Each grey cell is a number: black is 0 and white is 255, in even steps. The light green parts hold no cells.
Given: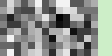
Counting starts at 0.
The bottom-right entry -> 173
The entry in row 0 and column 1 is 216
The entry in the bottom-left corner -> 130
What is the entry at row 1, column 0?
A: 158
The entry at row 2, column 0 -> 103
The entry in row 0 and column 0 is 116
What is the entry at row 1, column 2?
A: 88
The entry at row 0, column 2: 158
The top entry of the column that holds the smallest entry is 243
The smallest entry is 3
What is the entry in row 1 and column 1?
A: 203
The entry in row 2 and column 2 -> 103
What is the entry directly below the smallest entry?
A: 16
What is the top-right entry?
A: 173
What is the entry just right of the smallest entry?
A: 32

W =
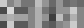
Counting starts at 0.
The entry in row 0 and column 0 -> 203
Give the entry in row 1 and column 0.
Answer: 75
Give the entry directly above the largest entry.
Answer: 133
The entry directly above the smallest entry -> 90
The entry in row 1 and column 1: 216
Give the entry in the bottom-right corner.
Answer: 133
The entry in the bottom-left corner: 75
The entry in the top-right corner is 105
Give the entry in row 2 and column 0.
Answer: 162
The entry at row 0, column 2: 162

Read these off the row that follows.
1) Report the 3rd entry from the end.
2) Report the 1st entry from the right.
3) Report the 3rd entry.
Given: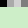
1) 170
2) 126
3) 209

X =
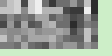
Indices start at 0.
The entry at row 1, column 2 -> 210
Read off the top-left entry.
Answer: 151
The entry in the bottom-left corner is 124
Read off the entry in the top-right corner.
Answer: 44
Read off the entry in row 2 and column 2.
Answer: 110
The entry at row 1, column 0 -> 194
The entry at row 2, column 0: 98
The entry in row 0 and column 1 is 194
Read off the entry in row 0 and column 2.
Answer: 210
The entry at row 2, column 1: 138
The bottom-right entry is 124
